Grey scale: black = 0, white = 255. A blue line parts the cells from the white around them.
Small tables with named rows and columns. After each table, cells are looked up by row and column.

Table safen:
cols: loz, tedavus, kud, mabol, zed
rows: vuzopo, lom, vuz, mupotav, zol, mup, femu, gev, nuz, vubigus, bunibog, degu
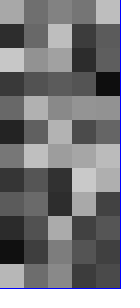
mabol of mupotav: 84
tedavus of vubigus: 81
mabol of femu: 166
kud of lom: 190
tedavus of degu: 109
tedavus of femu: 191
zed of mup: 101
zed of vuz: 94
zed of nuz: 66
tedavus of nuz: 106
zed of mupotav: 14
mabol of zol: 148
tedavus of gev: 85
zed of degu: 74

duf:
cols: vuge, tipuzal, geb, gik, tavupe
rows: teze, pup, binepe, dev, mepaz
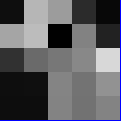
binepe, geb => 119
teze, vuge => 14
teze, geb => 156
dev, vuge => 14
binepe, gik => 136
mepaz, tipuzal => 13
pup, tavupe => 34
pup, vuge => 165
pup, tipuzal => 188
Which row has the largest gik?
binepe

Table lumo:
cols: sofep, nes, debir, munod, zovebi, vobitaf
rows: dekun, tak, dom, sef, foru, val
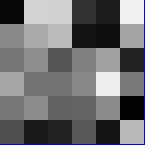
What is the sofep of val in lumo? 79
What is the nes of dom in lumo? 141
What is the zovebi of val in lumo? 20
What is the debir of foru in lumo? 98
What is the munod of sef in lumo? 135
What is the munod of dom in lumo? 128
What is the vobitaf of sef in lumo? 120
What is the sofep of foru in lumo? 119
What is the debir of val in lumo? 34

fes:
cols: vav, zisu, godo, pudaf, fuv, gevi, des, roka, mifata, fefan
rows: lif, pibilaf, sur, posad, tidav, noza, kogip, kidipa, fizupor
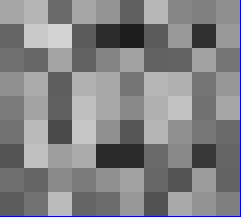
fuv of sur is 132
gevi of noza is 85
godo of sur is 164
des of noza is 181
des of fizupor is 82
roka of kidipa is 84

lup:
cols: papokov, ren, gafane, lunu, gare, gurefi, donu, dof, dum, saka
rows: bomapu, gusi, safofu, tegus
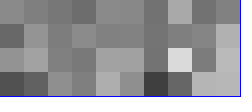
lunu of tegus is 127
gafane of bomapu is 119
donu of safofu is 115
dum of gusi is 133
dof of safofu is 218
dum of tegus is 181
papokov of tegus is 81
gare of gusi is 129
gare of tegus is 174
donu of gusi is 116
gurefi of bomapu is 136
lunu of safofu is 121
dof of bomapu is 169
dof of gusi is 127
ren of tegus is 97

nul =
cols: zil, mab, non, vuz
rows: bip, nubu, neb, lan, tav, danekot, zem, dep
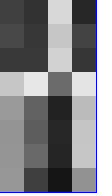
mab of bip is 50
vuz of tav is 187
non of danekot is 39
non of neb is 210
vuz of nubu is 67
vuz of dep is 146
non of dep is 21
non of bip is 216

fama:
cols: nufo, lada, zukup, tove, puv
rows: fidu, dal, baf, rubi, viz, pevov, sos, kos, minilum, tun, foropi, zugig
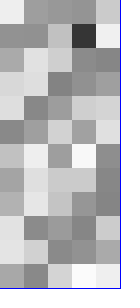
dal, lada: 145
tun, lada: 139
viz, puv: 212
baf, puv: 134
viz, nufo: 222
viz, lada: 136
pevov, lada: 159
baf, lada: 225
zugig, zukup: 212
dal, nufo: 146
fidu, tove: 148
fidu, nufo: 238
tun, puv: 204

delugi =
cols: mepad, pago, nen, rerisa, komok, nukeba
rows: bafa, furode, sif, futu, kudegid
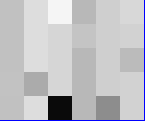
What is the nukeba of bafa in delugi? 216
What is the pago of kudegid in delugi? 221
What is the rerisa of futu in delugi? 184
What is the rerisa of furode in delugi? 196
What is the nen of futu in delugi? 214
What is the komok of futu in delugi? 207
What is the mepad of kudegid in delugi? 193

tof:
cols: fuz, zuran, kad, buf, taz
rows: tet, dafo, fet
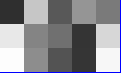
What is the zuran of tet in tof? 198
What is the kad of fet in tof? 83
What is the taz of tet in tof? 122
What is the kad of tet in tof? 88
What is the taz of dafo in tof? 215
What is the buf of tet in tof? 149
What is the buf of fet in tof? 53
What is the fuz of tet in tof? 47
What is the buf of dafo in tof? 52
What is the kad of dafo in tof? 112
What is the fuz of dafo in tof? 232
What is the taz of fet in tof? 247
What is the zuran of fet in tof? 141
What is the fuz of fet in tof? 253
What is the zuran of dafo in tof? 132
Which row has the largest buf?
tet

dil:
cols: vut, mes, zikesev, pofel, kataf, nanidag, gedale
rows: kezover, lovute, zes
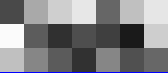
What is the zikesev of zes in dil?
91
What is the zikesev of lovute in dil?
48
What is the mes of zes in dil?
134
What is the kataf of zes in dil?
134
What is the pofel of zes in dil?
49
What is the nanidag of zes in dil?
80
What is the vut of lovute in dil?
251
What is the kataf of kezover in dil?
102
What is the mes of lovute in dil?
92
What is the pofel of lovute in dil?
78
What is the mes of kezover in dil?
169
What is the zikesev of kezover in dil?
207
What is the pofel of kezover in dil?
231
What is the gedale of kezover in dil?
230
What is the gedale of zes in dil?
103
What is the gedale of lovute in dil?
206
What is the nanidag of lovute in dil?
26

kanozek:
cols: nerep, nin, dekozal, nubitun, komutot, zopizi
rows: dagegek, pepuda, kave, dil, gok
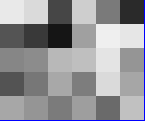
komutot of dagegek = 122
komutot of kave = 228
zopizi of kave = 149
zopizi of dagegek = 42
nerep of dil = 83
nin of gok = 149
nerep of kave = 134
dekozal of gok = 123
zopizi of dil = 166
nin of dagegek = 218
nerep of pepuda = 84
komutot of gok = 106
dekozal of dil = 168
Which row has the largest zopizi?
pepuda

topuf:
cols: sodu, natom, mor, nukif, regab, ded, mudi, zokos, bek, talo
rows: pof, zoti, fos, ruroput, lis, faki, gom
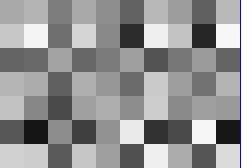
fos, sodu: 100
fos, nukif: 103
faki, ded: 234
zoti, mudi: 239
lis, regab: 174
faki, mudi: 50
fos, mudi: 83
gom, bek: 85
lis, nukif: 160
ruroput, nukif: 175
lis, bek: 159
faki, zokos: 74
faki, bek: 246
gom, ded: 80
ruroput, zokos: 158
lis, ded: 141

